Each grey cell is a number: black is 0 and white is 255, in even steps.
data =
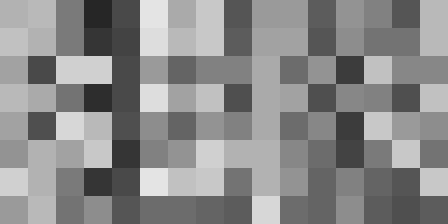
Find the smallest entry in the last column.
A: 92
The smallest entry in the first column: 147
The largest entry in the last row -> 215
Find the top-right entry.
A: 185
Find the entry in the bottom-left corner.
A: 154
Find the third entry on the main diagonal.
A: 208
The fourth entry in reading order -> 38
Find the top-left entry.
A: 178
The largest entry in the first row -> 228
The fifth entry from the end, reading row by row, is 100
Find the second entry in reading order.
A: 185
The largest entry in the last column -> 200
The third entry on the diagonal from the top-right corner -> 193
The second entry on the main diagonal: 178
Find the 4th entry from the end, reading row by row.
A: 141
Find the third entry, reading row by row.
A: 122
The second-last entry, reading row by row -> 79

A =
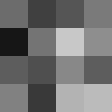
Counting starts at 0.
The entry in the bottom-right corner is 187
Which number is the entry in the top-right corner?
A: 122
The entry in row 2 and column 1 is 79
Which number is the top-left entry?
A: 108
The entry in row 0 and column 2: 85

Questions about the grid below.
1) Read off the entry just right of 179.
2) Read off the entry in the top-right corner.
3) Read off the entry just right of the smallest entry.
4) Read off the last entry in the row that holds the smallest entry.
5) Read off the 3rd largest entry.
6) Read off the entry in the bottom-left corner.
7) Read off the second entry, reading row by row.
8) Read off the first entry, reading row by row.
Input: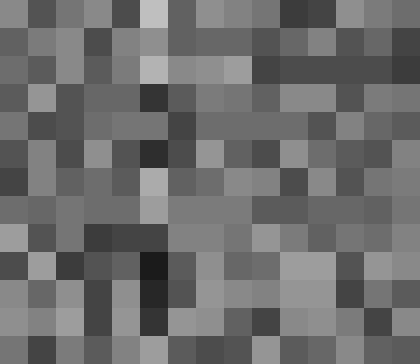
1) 137
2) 109
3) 91
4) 137
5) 171
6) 117
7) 83
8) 137

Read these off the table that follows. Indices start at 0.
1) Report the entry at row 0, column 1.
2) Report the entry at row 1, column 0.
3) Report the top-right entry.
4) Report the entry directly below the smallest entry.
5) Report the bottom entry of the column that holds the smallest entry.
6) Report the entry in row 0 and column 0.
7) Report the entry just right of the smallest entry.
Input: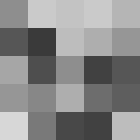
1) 202
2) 86
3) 181
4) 78
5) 121
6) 142
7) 189

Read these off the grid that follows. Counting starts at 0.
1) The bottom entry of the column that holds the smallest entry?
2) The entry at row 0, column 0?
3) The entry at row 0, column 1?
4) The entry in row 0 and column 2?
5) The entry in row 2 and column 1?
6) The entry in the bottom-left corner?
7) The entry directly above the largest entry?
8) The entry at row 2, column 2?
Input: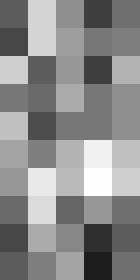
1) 29
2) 92
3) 212
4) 143
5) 92
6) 92
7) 241
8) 151

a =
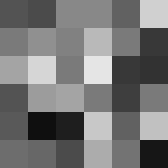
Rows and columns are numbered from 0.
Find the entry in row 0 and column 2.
136
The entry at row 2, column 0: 164
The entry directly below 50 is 122
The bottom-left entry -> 109
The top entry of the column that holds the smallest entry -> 75
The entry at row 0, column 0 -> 83
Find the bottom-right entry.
22
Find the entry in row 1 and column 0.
122
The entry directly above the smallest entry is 156
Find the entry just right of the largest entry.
56
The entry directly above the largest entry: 185
